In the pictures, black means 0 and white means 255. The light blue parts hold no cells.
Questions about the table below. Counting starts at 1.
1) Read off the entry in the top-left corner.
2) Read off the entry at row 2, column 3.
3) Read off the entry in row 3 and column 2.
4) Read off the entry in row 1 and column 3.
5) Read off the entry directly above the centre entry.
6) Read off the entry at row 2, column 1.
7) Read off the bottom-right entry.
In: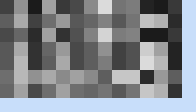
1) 65
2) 65
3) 102
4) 27
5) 130
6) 94
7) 50

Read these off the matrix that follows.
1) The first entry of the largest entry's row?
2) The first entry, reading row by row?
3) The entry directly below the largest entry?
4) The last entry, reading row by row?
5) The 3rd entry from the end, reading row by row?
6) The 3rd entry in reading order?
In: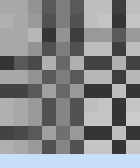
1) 176
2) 168
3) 53
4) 196
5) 196
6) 147

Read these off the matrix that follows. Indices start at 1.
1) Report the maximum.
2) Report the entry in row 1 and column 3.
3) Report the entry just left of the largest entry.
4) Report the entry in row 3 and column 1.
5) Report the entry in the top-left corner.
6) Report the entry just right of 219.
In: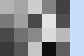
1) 227
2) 205
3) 73
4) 73
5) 179
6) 186

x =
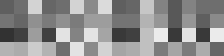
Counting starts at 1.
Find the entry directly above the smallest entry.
116
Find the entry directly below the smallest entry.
179
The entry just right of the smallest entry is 64
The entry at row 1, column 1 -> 95
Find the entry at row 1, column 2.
110
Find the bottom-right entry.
102
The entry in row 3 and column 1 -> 50
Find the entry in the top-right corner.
110
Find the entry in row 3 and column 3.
157
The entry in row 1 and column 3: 211

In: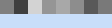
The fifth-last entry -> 149
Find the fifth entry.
168
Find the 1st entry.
127

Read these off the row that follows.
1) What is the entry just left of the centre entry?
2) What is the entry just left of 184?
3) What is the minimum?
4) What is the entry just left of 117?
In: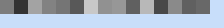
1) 200
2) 96
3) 51
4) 130
